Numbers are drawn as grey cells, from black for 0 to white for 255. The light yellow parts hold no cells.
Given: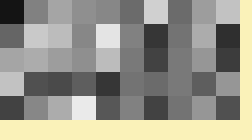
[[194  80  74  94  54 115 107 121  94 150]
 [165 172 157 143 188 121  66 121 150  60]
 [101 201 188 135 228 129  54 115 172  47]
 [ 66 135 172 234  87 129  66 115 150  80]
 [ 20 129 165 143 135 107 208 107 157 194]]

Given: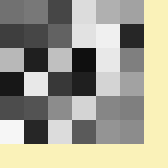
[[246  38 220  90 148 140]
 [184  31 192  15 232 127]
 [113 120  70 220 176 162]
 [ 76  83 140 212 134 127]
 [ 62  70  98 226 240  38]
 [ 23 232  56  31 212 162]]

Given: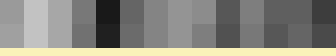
[[160 194 167 113  32 107 132 148 126  81 120  87 101  74]
 [154 194 167 120  25 101 132 148 140  87 126  95  95  61]]

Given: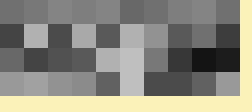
[[153 161 146 139  97 191  75  75  97 153]
 [112 120 132 126 132 104 112 126 132 112]
 [104  68  81  89 177 191 120  55  20  28]
 [ 68 177  75 169  89 177 146  89 112  61]]

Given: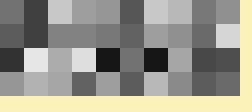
[[150 178 165  99 158  93 184 137  93 107]
 [114  64 199 158 150  86 199 184 121 143]
 [ 93  64 129 129 121  99 158 143 107 214]
 [ 51 230 172 222  23 114  23 165  72  79]]

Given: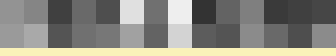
[[154 169  84 112 119 161  99 211  92  84 139 105  78 139]
 [147 133  64 105  78 224 112 238  51  99 127  58  64  70]]

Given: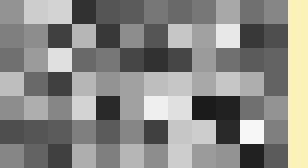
[[190 105  64 182 147 161 190 198 168 198 174  99]
 [147 205 211  49  85  91 119 105 119 168 112 134]
 [141 174 134 211  41 161 239 224  27  33 112 147]
 [134  99  64 174 127 182 141 205 155 147  33  91]
 [127 141  64 182  56 141  85 198 161 232  56  78]
 [112 155 224 105 119  70  49  70 155 112  91  99]
 [ 78  85  91 127  91 134  64 198 205  41 247 127]]

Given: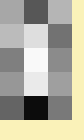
[[187 222 114]
 [167  87 181]
 [151 234 159]
 [127 249 139]
 [100  12 121]]
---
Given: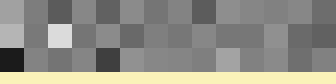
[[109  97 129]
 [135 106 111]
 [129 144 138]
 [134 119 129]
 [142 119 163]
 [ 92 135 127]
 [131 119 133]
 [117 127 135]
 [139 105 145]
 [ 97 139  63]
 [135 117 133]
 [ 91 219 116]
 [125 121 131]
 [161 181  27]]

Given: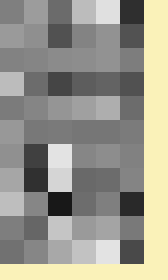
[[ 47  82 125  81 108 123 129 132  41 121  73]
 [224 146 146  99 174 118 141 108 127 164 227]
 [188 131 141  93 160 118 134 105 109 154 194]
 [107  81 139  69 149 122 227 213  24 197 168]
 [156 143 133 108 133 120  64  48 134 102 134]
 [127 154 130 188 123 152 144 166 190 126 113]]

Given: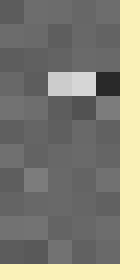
[[109  99 105  41 124  97 101 113  97 109 105]
 [103 104 106 214  82 105 106 100 102 104  97]
 [108  94  99 204  93  95 104 105 105 100 114]
 [109 106  96  93 110 101  99 124 104 115  89]
 [ 92 108  93 104 114  95 112  94 100 114  92]]

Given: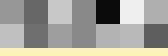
[[174  93]
 [238 185]
 [ 12 180]
 [137 136]
 [200 157]
 [103 110]
 [152 191]]

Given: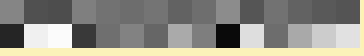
[[ 84 225]
 [ 89 204]
 [ 98 169]
 [114 109]
 [ 85 222]
 [140  10]
 [110 126]
 [ 98 170]
 [116 102]
 [109 130]
 [114 111]
 [127  57]
 [ 77 251]
 [ 80 240]
 [133  37]]

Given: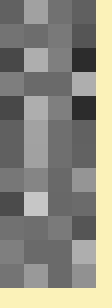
[[ 96  85  44 174  44  97  98 149 107  85 174 145]
 [113 121 127 106 127 111 111 105 104 122 106 106]
 [161 109 174 106 174 162 161 133 198 110 106 153]
 [ 97 115  72 126  72  96  96 119  75 113 127 116]]

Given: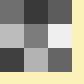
[[ 92 239 101]
 [ 57 124 179]
 [111 188  64]]

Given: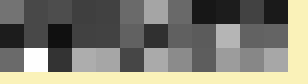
[[ 26 100 167]
 [ 66  98 135]
 [ 28 181 156]
 [ 23  91  93]
 [105  96 139]
 [165  48 170]
 [106  97  70]
 [ 65  66 166]
 [ 63  65 173]
 [ 77  16  51]
 [ 72  72 254]
 [115  28 106]]
